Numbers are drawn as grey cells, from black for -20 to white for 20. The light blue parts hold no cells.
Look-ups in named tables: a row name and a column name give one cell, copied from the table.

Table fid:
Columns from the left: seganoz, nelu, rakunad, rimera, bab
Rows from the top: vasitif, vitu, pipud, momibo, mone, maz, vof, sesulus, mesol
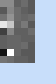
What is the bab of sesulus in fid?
-6
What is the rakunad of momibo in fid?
-4
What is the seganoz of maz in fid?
-5
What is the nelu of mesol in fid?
-3
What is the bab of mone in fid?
-3
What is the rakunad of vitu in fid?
-3
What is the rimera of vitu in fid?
-5
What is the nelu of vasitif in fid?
2
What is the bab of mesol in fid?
-6
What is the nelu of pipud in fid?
3
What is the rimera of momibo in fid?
-1

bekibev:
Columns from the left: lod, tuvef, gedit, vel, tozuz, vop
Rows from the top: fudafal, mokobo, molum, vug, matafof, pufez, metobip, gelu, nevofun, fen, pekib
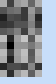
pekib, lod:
7
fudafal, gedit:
4
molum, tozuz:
2
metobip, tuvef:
-20
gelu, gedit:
5
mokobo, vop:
-4
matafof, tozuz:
4
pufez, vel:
11
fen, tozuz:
1
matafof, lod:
-6
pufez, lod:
10
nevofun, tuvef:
-15
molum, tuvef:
-8
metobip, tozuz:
-1
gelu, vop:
9
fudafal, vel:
6
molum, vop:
-14

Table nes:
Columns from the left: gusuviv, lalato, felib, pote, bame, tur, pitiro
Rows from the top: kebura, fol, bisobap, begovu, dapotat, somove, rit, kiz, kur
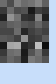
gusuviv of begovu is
-8
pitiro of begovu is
-8
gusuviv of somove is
-6
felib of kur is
-6
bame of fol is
-16
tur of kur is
-3
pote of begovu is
-7
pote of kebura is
-3
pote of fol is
-7
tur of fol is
-10
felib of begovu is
-4
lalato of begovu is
-5
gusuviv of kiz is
-11
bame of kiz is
-7
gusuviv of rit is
-16
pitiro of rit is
-18
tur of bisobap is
1
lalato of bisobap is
3
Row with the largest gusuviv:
kebura

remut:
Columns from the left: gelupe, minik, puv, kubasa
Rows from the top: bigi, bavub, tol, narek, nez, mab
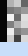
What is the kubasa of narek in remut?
14
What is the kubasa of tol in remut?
15
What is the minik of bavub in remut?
-1
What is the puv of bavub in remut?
1
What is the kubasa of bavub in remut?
4
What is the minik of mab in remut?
12
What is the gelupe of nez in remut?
-19
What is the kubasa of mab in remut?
14
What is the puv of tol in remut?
-3
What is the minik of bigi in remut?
8
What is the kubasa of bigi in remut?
-4
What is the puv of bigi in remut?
12
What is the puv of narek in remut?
8
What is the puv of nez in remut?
0
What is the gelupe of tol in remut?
-19
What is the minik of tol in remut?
18
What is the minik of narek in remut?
0
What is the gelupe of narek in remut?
-19
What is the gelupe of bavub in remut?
-19
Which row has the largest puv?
bigi

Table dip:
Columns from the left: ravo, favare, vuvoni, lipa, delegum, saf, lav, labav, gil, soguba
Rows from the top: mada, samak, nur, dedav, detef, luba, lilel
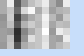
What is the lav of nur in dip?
18
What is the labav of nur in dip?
9
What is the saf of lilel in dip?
11
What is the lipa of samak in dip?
14
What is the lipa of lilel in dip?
7
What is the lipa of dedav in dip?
8
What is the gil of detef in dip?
17
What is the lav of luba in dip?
15
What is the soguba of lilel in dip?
12
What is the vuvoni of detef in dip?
-13
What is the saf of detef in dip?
11
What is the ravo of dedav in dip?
4
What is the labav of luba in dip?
6
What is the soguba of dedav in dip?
9
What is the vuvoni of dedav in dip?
-6
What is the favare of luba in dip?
10
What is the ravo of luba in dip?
5
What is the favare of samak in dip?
11
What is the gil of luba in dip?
5
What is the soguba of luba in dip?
17
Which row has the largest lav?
detef

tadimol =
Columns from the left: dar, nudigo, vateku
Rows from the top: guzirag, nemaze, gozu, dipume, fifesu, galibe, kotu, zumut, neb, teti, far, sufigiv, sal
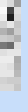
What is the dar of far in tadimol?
16
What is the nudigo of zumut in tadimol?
16
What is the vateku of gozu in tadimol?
14
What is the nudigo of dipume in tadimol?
16
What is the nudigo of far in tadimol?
16
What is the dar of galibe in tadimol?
12
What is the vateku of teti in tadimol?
8
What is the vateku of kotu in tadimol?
15
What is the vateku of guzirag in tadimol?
5
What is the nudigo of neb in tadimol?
17
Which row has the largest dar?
nemaze

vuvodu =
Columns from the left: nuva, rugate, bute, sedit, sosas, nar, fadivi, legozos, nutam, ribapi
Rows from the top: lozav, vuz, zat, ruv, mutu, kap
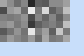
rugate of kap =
4
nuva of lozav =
6
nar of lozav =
-5
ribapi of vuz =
10
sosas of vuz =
17
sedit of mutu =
-2
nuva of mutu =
-6
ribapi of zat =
2
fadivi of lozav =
-6
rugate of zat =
-1
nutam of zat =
-5
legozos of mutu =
-5
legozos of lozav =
2

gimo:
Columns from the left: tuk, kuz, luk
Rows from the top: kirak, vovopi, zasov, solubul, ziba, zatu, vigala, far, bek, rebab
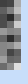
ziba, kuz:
1
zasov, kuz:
-13
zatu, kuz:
-13
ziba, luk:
2
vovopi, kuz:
0
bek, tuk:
5
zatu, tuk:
-4

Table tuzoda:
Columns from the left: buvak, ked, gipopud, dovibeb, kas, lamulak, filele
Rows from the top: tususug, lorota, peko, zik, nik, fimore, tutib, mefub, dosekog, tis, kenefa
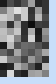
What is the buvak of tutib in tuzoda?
-16
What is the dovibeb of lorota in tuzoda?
12
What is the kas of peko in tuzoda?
-11
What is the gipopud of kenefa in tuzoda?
-12
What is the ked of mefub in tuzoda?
-9
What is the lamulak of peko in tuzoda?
9
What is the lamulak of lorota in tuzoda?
4
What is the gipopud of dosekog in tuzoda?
-1

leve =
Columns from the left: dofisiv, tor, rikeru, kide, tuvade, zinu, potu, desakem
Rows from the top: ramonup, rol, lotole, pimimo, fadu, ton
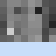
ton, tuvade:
2
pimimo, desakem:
-14
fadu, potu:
-9
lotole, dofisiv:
-6
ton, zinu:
4
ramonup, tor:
1
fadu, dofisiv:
-7
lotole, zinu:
2
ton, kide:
-2
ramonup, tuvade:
3
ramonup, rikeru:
1
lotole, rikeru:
0
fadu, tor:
12
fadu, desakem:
-5
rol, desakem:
-9
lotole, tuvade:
3
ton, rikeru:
1
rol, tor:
0
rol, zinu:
-15
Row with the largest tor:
fadu

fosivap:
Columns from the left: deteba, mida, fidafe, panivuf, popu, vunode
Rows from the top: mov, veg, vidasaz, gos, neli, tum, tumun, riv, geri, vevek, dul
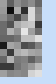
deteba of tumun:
-16
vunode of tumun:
0
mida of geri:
8
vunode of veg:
1
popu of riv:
6
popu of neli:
5
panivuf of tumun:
-8
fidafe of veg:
7
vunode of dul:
15
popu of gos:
11
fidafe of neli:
3
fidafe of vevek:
-2
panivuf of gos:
10
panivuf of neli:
16
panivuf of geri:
0
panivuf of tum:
10
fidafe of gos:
7
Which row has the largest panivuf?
neli

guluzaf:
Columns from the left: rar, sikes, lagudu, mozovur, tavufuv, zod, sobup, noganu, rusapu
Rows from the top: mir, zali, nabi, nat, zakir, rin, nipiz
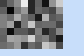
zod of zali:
-4
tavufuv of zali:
-14
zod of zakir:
0
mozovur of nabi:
-1
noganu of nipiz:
7
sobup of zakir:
-14
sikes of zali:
-19
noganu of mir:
3
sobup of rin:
0
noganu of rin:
-8
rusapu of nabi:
-4
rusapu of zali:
3
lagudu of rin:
5
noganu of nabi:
-6
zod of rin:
-2

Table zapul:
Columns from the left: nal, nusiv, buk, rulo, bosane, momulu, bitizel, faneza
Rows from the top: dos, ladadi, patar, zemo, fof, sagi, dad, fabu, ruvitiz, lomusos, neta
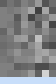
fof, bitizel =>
2
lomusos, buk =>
-5
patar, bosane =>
-9
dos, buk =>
-4
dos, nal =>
-5
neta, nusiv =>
-1
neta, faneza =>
-2
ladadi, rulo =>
2
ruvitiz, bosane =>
2
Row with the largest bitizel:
neta

